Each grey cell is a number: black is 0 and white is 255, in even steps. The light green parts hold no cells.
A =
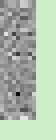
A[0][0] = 118
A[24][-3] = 129
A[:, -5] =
[152, 145, 156, 118, 162, 146, 100, 143, 141, 89, 151, 168, 154, 60, 188, 165, 135, 154, 167, 165, 113, 147, 161, 12, 134, 122, 151, 156, 169, 147]
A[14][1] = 152
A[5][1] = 138
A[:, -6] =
[174, 175, 139, 113, 135, 188, 168, 168, 67, 185, 124, 116, 192, 111, 211, 145, 168, 151, 141, 127, 182, 127, 135, 135, 160, 177, 155, 130, 170, 159]
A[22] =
[148, 159, 120, 135, 161, 121, 146, 142, 134]
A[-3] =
[192, 146, 121, 130, 156, 81, 85, 122, 163]
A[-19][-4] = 148
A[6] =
[155, 132, 144, 168, 100, 145, 154, 158, 175]
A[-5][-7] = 129
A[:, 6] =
[196, 200, 122, 163, 94, 145, 154, 195, 133, 165, 143, 153, 145, 128, 158, 131, 161, 120, 147, 149, 159, 137, 146, 132, 129, 153, 116, 85, 150, 227]
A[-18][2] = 128
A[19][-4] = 156
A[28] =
[140, 176, 160, 170, 169, 179, 150, 161, 117]
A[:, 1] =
[152, 141, 154, 157, 152, 138, 132, 145, 226, 123, 172, 177, 139, 168, 152, 156, 143, 149, 164, 188, 129, 170, 159, 143, 144, 135, 147, 146, 176, 150]
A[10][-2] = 137
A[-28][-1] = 150
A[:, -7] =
[174, 172, 130, 197, 120, 127, 144, 172, 163, 148, 171, 146, 128, 207, 113, 127, 143, 156, 117, 151, 124, 128, 120, 200, 173, 129, 163, 121, 160, 199]
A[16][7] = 161
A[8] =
[121, 226, 163, 67, 141, 136, 133, 84, 129]
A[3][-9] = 119
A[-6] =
[172, 144, 173, 160, 134, 149, 129, 149, 176]
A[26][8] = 168
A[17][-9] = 175
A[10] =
[135, 172, 171, 124, 151, 163, 143, 137, 138]

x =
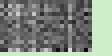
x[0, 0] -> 102
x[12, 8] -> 186
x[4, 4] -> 135
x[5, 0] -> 84
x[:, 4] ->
[95, 182, 163, 204, 135, 123, 166, 115, 118, 144, 152, 110, 197]
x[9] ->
[85, 107, 98, 92, 144, 91, 104, 100, 118, 98, 110, 72, 99, 112, 120, 117, 86, 134, 74, 124, 85, 73, 110]
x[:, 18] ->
[109, 115, 100, 69, 104, 44, 74, 99, 116, 74, 76, 86, 69]
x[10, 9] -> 75
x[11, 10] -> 73
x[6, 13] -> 119
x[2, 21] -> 146
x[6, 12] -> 72
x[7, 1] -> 100
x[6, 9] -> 105
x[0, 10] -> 81
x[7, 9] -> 131
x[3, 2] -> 184
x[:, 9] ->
[103, 127, 123, 106, 127, 67, 105, 131, 83, 98, 75, 104, 71]
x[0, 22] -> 70
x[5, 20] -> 96
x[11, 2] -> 103
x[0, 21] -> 115
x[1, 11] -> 144
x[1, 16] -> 83
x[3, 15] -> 77
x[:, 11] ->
[101, 144, 152, 107, 118, 108, 86, 59, 131, 72, 151, 79, 196]
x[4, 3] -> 133
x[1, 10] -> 62
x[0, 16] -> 91
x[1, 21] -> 98
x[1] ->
[158, 54, 186, 120, 182, 146, 90, 123, 160, 127, 62, 144, 96, 112, 88, 61, 83, 155, 115, 66, 60, 98, 62]
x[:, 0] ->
[102, 158, 75, 150, 77, 84, 99, 103, 86, 85, 149, 79, 56]
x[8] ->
[86, 75, 105, 127, 118, 102, 94, 107, 121, 83, 93, 131, 121, 93, 92, 74, 80, 128, 116, 61, 66, 106, 45]
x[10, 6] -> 91
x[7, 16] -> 72

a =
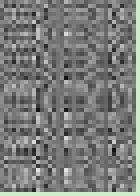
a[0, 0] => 136
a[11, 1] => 157
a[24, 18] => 117
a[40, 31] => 104
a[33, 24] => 101
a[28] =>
[129, 106, 148, 117, 133, 149, 174, 136, 123, 171, 132, 115, 85, 154, 117, 91, 201, 162, 116, 136, 144, 100, 96, 114, 138, 142, 107, 148, 161, 116, 121, 107, 103, 120]
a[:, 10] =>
[130, 120, 113, 128, 114, 106, 127, 141, 138, 139, 112, 113, 124, 116, 104, 112, 96, 120, 116, 96, 131, 111, 97, 107, 109, 113, 104, 84, 132, 140, 140, 126, 110, 94, 137, 105, 115, 121, 126, 93, 138, 95, 147, 136, 109, 129, 113, 133]
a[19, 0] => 102
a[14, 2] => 148
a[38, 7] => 99
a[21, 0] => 84
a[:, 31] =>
[106, 98, 132, 129, 134, 101, 123, 101, 110, 103, 100, 137, 129, 101, 100, 98, 126, 127, 102, 134, 110, 136, 119, 104, 105, 105, 104, 129, 107, 107, 101, 111, 100, 124, 105, 101, 136, 135, 126, 125, 104, 125, 102, 105, 103, 109, 137, 123]
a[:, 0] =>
[136, 152, 87, 104, 89, 133, 114, 147, 119, 143, 138, 84, 103, 147, 133, 152, 114, 99, 147, 102, 124, 84, 103, 131, 142, 143, 133, 115, 129, 132, 147, 122, 151, 120, 133, 130, 85, 94, 111, 95, 144, 98, 137, 135, 132, 125, 85, 116]
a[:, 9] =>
[168, 98, 133, 178, 142, 61, 161, 194, 188, 189, 78, 143, 158, 91, 48, 65, 62, 151, 91, 61, 168, 135, 55, 71, 70, 85, 57, 19, 171, 199, 187, 155, 63, 51, 190, 55, 151, 156, 161, 48, 180, 55, 225, 188, 74, 164, 146, 185]
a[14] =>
[133, 136, 148, 85, 164, 133, 164, 119, 204, 48, 104, 143, 133, 104, 115, 118, 141, 114, 118, 121, 125, 130, 118, 150, 128, 100, 106, 59, 184, 93, 81, 100, 169, 85]
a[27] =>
[115, 146, 102, 123, 118, 91, 72, 100, 142, 19, 84, 116, 171, 57, 116, 145, 24, 74, 120, 89, 81, 147, 137, 124, 102, 80, 101, 62, 83, 106, 117, 129, 161, 105]
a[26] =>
[133, 129, 138, 89, 150, 123, 143, 115, 181, 57, 104, 139, 133, 97, 115, 119, 122, 108, 119, 114, 114, 126, 123, 142, 123, 101, 105, 66, 160, 104, 88, 104, 158, 94]
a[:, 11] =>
[125, 180, 54, 81, 56, 140, 97, 146, 100, 140, 146, 44, 83, 169, 143, 188, 108, 74, 169, 97, 109, 48, 91, 134, 160, 163, 139, 116, 115, 117, 146, 109, 187, 119, 117, 139, 46, 70, 93, 79, 144, 81, 118, 121, 137, 111, 47, 97]
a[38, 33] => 145
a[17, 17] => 140
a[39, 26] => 108
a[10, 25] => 108
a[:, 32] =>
[98, 119, 130, 88, 119, 161, 91, 75, 102, 77, 147, 123, 96, 124, 169, 132, 145, 111, 121, 139, 104, 127, 168, 156, 136, 121, 158, 161, 103, 81, 78, 111, 129, 145, 93, 173, 117, 96, 90, 174, 77, 167, 75, 89, 155, 107, 118, 78]
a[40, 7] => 98
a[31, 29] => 114
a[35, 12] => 130
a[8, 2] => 153
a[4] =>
[89, 147, 132, 177, 105, 152, 122, 132, 103, 142, 114, 56, 125, 131, 126, 112, 138, 137, 129, 149, 141, 144, 88, 89, 153, 140, 108, 161, 84, 103, 176, 134, 119, 135]
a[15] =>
[152, 77, 109, 43, 145, 77, 114, 89, 151, 65, 112, 188, 112, 86, 112, 130, 86, 86, 111, 81, 70, 92, 159, 149, 88, 85, 100, 42, 155, 133, 45, 98, 132, 89]
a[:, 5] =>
[132, 77, 167, 105, 152, 132, 93, 96, 166, 92, 125, 162, 101, 82, 133, 77, 99, 147, 76, 90, 148, 163, 150, 132, 90, 71, 123, 91, 149, 134, 90, 147, 68, 90, 150, 149, 160, 98, 91, 153, 79, 145, 149, 140, 134, 150, 155, 92]
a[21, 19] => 157
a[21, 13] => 133
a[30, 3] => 84
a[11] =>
[84, 157, 137, 189, 104, 162, 127, 138, 106, 143, 113, 44, 129, 135, 126, 110, 146, 142, 131, 156, 150, 152, 80, 86, 160, 144, 109, 169, 85, 96, 186, 137, 123, 136]
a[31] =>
[122, 115, 144, 126, 130, 147, 162, 135, 126, 155, 126, 109, 98, 141, 118, 96, 181, 154, 119, 136, 139, 111, 97, 111, 139, 137, 107, 139, 148, 114, 127, 111, 111, 118]

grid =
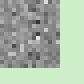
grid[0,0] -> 153
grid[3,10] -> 134
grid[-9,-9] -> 142
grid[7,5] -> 164
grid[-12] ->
[178, 146, 141, 179, 144, 135, 134, 114, 98, 52, 141, 109, 161, 135, 157]
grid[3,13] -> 126
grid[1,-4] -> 138
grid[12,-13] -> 140
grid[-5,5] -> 197
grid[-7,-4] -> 150
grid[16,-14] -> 147
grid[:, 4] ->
[154, 128, 130, 130, 165, 144, 143, 140, 154, 153, 135, 125, 131, 136, 157, 134, 143]
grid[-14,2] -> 140
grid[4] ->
[160, 147, 137, 152, 165, 122, 143, 164, 154, 175, 150, 118, 149, 145, 146]
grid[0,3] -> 141
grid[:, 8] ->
[128, 124, 89, 160, 154, 98, 177, 138, 114, 94, 172, 158, 124, 117, 124, 122, 99]
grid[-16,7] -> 113
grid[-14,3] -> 88
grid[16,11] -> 128
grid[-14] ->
[138, 145, 140, 88, 130, 163, 161, 179, 160, 134, 134, 101, 134, 126, 156]
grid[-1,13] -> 137
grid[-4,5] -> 151
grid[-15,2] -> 132
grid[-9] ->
[129, 156, 143, 188, 154, 155, 142, 158, 114, 63, 130, 125, 133, 141, 94]
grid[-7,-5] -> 139
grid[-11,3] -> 150
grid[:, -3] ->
[110, 150, 138, 134, 149, 161, 138, 138, 133, 122, 98, 131, 130, 115, 133, 123, 153]
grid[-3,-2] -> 117
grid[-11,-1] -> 178
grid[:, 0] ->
[153, 143, 166, 138, 160, 178, 117, 146, 129, 149, 160, 151, 133, 126, 152, 115, 161]
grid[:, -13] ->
[171, 155, 132, 140, 137, 141, 126, 127, 143, 154, 138, 158, 140, 194, 145, 132, 111]
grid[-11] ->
[117, 135, 126, 150, 143, 150, 146, 118, 177, 152, 143, 141, 138, 131, 178]

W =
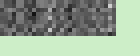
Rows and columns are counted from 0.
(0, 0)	112
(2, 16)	56
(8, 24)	80
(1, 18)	65
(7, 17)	34
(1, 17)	51
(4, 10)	112
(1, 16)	116
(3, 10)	96
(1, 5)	122
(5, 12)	82
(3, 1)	93
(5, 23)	83
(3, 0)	92
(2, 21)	90
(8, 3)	58
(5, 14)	96
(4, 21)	83
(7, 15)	150
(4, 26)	90
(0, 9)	122
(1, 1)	85
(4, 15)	132
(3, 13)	91
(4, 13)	106
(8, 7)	117
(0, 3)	59
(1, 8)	60
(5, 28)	87
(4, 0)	83
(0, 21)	92
